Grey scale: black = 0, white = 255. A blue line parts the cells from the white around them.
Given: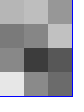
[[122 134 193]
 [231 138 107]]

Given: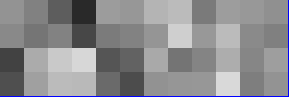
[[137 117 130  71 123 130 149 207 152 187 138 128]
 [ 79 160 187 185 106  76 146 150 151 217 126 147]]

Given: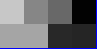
[[165 165  40  37]]

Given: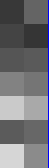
[[ 68  53]
 [130 117]
 [ 91 103]]

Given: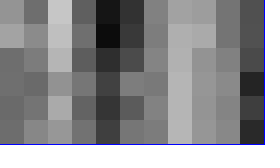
[[163 139 191 111  12  57 125 175 170 116  81]
 [111 106 146 118  65 125 121 181 150 138  36]
 [109 135 151 114  63 118 124 182 150 136  41]]

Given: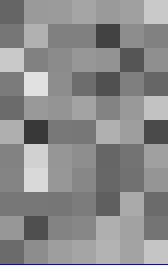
[[118 177 128 128  66 141 129]
 [123 225 141 109  80 127 102]
 [175  56 120 119 176 158  74]
 [132 217 151 135 103 113 149]
 [151  79 131 135 175 162 116]]

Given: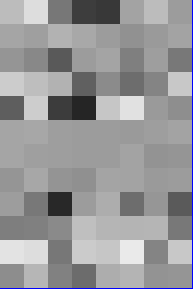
[[165 159 178 168 156 145 154 163]
 [204 190 178  96 139 109 132 200]
 [165 167 158 156 156 154 158 163]
 [149 167 148 144 164 163 154 156]
 [126 128 138 191 181 180 181 120]
 [141 182 129 108 173 180 147 149]]

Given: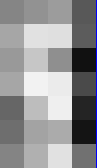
[[166 225 223  92]
 [166 242 235  74]
 [110 163 171  20]]
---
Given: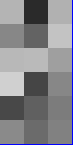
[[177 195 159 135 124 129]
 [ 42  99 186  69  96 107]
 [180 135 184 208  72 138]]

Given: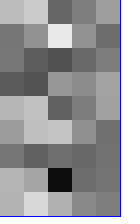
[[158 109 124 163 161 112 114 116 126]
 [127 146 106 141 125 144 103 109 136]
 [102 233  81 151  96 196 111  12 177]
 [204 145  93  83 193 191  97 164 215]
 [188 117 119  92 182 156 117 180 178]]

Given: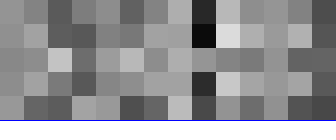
[[ 77  85 100  89  72]
 [130 177  99 164  83]
 [149 154 147 152 145]
 [142 175 122 165 109]
 [184 219 132 200 147]
 [ 40  11 149  44  73]
 [174 160 174 162 187]
 [131 162 141 162 101]
 [ 97 120 184 142  79]
 [141 129 156 134 153]
 [125  88 109  88 163]
 [ 90  93 195 122  92]
 [131 162 141 162 101]
 [148 144 136 141 152]]

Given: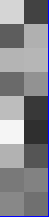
[[ 66 176 182 146  56  47  85 130 112]
 [213  93 180 106 189 245 178 121 136]]

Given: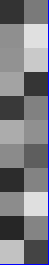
[[122 224 201  53 129 144  94 131 223 132  68]
 [ 51 143 146 163  57 172 139  44 140  38 194]]

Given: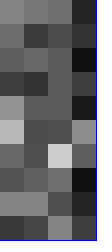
[[ 36  52  15  63  25 142  95  15  36  63]
 [111  75  91  91  91  80 204 111  80 132]
 [118  59 104  52  90  76  80  97 132  69]
 [131 110  94  62 147 184 104  83 131  56]]

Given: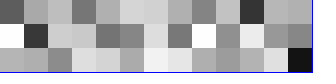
[[177 135  19]
 [183 152 224]
 [ 52 236 179]
 [194 144 156]
 [132 254 175]
 [176 120 230]
 [209 221 242]
 [213 134 171]
 [176 116 212]
 [118 201 222]
 [190 206 140]
 [169  56 175]
 [ 93 254 181]]

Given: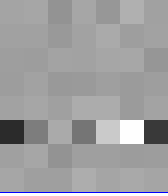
[[161 162 150 158 163  57 157 165]
 [176 158 167 155 155 254 156 169]
 [151 170 166 159 172 202 159 165]
 [166 162 162 154 172 117 159 173]
 [147 153 163 153 160 170 147 159]
 [166 161 157 162 166 125 166 159]
 [164 161 158 157 162  43 160 166]]
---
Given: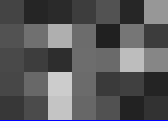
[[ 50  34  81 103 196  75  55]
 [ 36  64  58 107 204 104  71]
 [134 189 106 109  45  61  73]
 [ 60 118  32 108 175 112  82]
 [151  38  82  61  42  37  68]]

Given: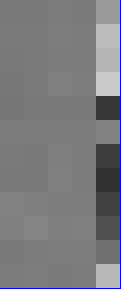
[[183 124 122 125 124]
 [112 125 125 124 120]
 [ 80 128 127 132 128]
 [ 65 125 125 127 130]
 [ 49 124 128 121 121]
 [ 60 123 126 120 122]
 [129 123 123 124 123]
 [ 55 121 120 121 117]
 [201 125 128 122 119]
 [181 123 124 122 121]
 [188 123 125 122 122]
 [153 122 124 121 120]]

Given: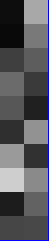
[[ 72  70]
 [ 98  28]
 [138 206]
 [ 49 154]
 [146  47]
 [ 32  87]
 [ 58 107]
 [ 93  63]
 [121   9]
 [168  13]]

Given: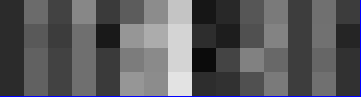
[[ 49 112  61 122  80  49  45 227 140 150  58 111  66  97  43]
 [ 49 102  61 104 129  68  11 212 138 124  58 111  66  97  43]
 [ 37 113  61 131  80  29  45 212 172 150  25 111  60  89  43]
 [ 60 112  61 122  86  40  22 196 140  92  58 135  66 107  43]]

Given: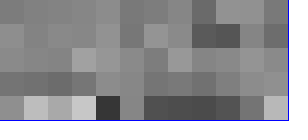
[[184 116  83  75  77  80 134  54 199 169 189 143]
 [144 140 127 113 121 117 135 140 118 108 113 116]
 [138 148 137 133 152 125 138 150 161 132 134 138]
 [109 133  85  90 138 148 119 146 135 137 131 142]
 [121 145 146 106 134 125 121 140 134 131 129 124]]

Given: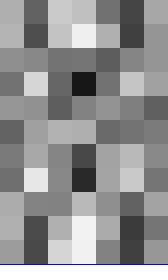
[[151  64 130 241 213  73 156]
 [117  59 171 242 176  75 176]
 [163  98 143 185 130 131 172]
 [117 201 164  41 136 231 111]
 [137 185 163  72 133 168 122]
 [123 115 106 175 178 160  99]
 [ 96 127 147 130  94 145 150]
 [161 197 114  23 102 214 114]
 [149 133  93 117 115 136 143]
 [149  64 176 239 195  78 180]
 [167  69 113 192 202  98 175]]

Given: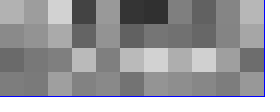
[[152 125 135 142 148 115 137 130 159 122 125]
 [109 159 208 174 210 186 127 186 127 120 106]
 [166 132 103 113 117  97 147 100 170 147 138]
 [183 133  97 127  48  52 153  67 210 157 178]]

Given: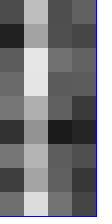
[[ 69 115 220 111]
 [ 55  96 164  62]
 [ 79  93 180 118]
 [ 37  27 147  50]
 [ 58  96 175 118]
 [ 92  91 229 106]
 [ 98 113 230  92]
 [ 70  79 163  33]
 [ 97  78 190  76]]
